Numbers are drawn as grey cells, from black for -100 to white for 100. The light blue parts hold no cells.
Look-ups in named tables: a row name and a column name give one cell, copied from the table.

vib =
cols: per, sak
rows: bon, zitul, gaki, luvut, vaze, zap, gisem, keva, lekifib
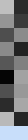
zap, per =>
-96
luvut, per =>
8
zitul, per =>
17
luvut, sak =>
-73
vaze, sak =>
0
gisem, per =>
-37
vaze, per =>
-32
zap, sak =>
27
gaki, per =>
-39
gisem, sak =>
19
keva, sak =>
31
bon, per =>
50
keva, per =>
-66
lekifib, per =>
45
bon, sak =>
-66
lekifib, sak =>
-71
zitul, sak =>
-54
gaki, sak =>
9

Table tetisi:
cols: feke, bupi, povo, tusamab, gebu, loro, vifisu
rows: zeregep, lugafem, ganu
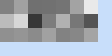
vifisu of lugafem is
-34
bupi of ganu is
17
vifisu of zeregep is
83
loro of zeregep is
28
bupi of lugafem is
69
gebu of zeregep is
-9
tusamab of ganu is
26
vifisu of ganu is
29
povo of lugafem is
-57
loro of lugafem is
-7
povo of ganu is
9
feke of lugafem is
47
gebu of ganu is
2
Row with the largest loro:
zeregep

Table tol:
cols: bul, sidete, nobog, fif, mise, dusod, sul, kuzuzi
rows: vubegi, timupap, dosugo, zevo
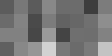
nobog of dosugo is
-44
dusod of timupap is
-19
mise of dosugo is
-47
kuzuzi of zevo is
53
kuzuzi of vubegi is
-3
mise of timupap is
-23
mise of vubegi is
-15
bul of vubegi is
-28
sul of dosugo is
-14
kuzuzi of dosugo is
2
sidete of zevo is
7
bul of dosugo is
1
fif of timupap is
-3
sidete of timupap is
3
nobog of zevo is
18

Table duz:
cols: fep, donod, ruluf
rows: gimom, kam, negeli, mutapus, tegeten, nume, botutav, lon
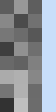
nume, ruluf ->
6
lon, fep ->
-61
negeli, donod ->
-15
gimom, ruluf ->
-26
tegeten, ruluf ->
0
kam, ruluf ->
-11
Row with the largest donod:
lon

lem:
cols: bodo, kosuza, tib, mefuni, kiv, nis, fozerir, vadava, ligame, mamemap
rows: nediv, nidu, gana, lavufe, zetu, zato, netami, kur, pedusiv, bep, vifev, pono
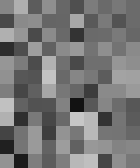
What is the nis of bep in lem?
-6
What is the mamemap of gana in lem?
-19
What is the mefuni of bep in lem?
-51
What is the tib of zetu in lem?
-40
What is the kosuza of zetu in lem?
-3
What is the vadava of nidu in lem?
-4
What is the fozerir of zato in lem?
-6
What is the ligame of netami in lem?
8

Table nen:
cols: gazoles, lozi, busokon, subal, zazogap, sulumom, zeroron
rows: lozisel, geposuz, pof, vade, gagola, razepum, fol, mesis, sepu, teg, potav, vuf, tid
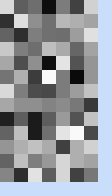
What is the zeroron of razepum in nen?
17
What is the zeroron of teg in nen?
-43
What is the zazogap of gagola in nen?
79
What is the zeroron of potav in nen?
64
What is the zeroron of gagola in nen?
17
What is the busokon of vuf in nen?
-1
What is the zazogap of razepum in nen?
-3
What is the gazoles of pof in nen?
-22
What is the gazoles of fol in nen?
70
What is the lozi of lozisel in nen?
-26
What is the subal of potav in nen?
34
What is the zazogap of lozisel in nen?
-3

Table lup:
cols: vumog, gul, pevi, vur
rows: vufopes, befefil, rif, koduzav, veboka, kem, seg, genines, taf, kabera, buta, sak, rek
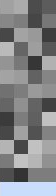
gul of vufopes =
34
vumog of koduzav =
46
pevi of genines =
-22
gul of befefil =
-1
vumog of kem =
28
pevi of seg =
21
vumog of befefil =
6
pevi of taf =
-25
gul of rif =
28
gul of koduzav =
-21
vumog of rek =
-39
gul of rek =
-60
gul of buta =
-45
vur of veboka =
39
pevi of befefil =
-45
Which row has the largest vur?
taf

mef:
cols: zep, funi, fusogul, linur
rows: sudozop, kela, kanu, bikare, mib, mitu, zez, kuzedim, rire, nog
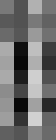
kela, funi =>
-36
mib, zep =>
27
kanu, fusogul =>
21
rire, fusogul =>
64
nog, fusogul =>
6
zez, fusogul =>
55
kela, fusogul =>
-5
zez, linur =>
-11
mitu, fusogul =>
62
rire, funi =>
-60
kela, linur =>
-23
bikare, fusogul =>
50
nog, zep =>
-25
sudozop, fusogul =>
39
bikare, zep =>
34
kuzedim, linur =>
-69
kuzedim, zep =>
17

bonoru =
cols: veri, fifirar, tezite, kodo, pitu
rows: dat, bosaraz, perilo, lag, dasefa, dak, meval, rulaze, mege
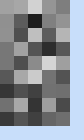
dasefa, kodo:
66
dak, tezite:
59
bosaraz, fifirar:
-28
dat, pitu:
-1
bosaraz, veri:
13
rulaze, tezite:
-59
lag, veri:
-7
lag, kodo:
-65
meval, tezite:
-49
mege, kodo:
-21
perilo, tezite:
50
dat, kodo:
17
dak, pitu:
-35
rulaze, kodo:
24
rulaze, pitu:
-42
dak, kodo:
-10
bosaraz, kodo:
0
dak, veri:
-31
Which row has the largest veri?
dat

